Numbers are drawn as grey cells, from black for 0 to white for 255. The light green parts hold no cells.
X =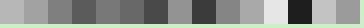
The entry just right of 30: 195
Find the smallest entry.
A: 30

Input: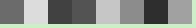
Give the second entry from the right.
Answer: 46
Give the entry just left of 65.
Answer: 220
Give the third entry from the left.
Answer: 65

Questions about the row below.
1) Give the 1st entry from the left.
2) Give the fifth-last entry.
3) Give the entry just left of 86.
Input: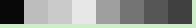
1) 8
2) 231
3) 116
